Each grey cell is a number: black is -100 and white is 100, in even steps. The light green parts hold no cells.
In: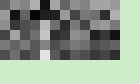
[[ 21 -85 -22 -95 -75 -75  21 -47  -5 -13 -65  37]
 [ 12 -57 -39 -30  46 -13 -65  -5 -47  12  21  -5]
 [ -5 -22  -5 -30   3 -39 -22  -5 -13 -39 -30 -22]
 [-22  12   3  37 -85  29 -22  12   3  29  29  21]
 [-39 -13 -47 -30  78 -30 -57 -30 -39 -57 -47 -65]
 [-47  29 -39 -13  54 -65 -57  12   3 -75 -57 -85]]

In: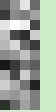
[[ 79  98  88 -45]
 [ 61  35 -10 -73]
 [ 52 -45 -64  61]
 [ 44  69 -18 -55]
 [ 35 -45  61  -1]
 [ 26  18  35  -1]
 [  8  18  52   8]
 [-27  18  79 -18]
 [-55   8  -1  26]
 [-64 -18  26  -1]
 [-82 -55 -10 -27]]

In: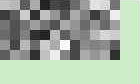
[[ 52  44 -27  34 -72 -45 -53 -17  25  77  69  -9]
 [ 17 -45  44 -17  60  34  95 -45   9   1   9 -27]
 [ -9 -36  -9  25  -9 -36  34  17 -17  17 -17  25]
 [-17 -36   1 -63 -72  44 -27   9   1  44  69  60]
 [-27  25   9 -63  52  86   1 -45  34  17  34 -63]
 [-53 -27  60 -63  52  17 -36  34   1 -53  -9  86]]

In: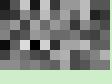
[[  10   10   -6    2  -16  -25   29  -42  -33   -6   -6]
 [   2  -50  -33   19   10  -16  -16   -6  -42  -50  -16]
 [  -6   19  -50   29  -16   19    2  -58   10  -25  -42]
 [ -50    2  -16  -42  -50   29   39  -42  -16    2   39]
 [ -66  -58   10  -33   47  -16   29  -25   47  -75  -58]
 [ -83  -33   55  -83   55  -58   19   19   47  -33  -33]
 [ -91  -25   72 -100   64  -66   29   29   47  -25  -25]]

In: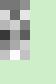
[[ 70 -17  80]
 [ 52  97  52]
 [ 43  62   3]
 [  3  33  62]
 [ -7  -7  13]
 [-56  23 -27]]

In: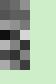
[[ 42   3 -61]
 [ 33  -6 -53]
 [ 23  13  -6]
 [-26 -16  13]
 [-35 -26 -26]
 [-44 -61   3]
 [-88 -53  68]]

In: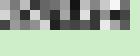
[[ 66  13 -65  66 -20 -65  30 -74  75 -57  13 -74 -47]
 [ 40  -4  48 -57 -20 -12  21 -84  48   4  58  93 -12]
 [-47  21  -4  13  66 -74 -37 -47 -29 -57  83  30 -29]]

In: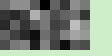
[[-14  11  11 -31 -99 -22 -59  11  -5]
 [-22 -50 -69 -89 -14 -40   3  29  19]
 [-40  -5   3 -79   3 -50 -89 -31 -40]
 [-59 -69 -50  38  -5 -40 -22 -14 -59]
 [-69 -22 -59 -31  -5 -50 -40  48  11]]

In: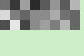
[[ 70  -1 -20   9   9  33 -11 -20]
 [-11 -56  25 -66 -29  17 -29  42]
 [-39  80 -47   9  25  -1  42 -20]]
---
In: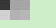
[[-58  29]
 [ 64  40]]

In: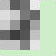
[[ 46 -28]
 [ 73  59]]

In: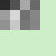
[[-66 -36]
 [ 23  68]]

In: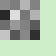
[[  9  -2]
 [-69  73]]

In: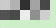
[[ 59  40]
 [-36 -42]]

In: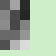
[[-29  28]
 [  4 -42]]
